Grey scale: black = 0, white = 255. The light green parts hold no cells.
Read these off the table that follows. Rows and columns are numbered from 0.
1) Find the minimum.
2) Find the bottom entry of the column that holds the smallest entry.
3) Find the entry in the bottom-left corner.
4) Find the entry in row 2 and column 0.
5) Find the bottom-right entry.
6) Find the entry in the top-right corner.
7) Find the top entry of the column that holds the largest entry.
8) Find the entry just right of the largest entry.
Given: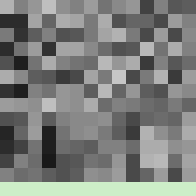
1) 25
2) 93
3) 129
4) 122
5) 156
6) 93
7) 137
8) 73

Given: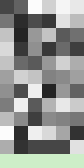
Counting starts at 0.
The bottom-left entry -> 173
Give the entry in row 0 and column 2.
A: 252
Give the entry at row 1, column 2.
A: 76
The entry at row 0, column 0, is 70
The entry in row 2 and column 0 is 195
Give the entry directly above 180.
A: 36
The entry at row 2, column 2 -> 152
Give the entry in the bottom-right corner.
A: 225
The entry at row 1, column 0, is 118

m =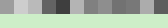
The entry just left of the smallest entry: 99
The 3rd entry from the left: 186
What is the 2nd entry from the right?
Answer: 172
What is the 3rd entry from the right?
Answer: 120

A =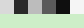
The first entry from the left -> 217
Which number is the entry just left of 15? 90
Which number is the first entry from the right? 245

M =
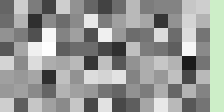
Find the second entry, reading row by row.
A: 206
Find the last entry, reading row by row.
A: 116
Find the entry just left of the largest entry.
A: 240
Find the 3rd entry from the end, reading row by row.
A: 185
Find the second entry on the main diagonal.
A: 179
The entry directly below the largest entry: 173
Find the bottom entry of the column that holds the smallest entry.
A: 87
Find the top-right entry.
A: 206
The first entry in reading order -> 101
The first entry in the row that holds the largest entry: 87
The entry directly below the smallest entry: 72
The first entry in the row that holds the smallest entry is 212
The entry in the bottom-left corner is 206
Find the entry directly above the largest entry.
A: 246
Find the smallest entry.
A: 27
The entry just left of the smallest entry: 179
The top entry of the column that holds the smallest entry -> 198

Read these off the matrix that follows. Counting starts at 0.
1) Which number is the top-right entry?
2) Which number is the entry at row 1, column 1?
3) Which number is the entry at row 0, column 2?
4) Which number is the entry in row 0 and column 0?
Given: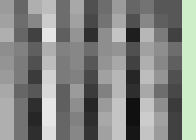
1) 87
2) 109
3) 175
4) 155

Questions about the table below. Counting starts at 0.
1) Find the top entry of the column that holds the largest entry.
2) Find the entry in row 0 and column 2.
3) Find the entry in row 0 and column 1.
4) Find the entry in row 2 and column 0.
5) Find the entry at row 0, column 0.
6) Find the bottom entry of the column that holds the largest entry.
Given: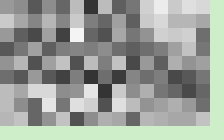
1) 188
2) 88
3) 141
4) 153
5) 153
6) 81
